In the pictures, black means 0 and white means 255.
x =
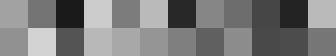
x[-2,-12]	163
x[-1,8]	141
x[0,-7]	186
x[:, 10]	[35, 76]
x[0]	[163, 116, 26, 203, 124, 186, 40, 134, 109, 70, 35, 186]

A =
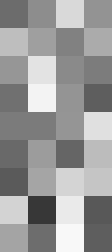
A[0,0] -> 108
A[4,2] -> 149
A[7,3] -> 88
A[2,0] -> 150
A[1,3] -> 171
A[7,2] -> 234
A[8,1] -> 109
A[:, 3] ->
[147, 171, 124, 94, 224, 188, 197, 88, 94]
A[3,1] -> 243

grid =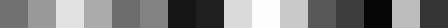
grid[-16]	113
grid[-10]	22
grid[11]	88
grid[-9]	32
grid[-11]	130

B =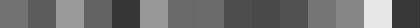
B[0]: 114
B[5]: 152
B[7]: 107

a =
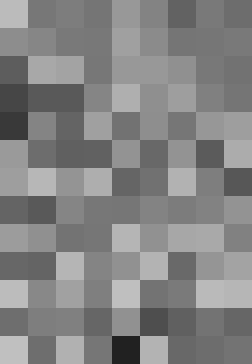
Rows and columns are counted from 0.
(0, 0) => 187
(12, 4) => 33
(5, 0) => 154
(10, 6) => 122
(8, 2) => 115
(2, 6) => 144
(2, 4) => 152
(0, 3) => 117
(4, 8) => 158
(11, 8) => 102
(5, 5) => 104
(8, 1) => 144
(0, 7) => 121
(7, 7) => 130
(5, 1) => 109
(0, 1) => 119
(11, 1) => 126
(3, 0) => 70
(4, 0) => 57
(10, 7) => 186
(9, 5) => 179
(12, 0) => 192
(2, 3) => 119
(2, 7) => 120
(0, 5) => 131
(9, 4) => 145
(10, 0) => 188
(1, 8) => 121
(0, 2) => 125
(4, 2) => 100
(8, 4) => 181
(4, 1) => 132
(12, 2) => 177
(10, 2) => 161
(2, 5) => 152

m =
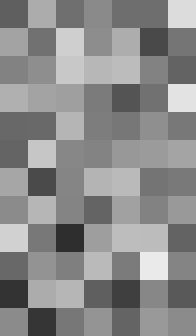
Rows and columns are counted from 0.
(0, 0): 95
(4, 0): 104
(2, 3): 183
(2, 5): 130
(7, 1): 182
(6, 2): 133
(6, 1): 74
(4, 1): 105
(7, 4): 161
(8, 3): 158
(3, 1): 163
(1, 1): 113
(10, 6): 89
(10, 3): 95
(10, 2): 182
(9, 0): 104
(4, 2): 181
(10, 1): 172
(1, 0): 163
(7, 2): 132
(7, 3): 100
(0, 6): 220
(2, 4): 188
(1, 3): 141
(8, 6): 99

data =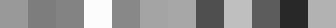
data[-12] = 153
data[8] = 191
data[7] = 79
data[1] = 125

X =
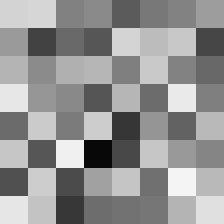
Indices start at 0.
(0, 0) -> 211
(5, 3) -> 8
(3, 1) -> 150
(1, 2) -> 105
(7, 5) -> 118
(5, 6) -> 153
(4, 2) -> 123
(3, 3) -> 85
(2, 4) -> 127
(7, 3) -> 109
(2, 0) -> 180
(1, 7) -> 70
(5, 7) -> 133
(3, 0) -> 231
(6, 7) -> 185
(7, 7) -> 224
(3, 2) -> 137
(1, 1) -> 66
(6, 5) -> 112
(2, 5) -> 201

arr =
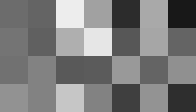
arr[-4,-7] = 108
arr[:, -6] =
[100, 96, 130, 130]
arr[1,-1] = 100
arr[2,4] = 153
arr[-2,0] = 113
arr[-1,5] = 147
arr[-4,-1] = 24
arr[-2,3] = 91
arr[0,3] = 161
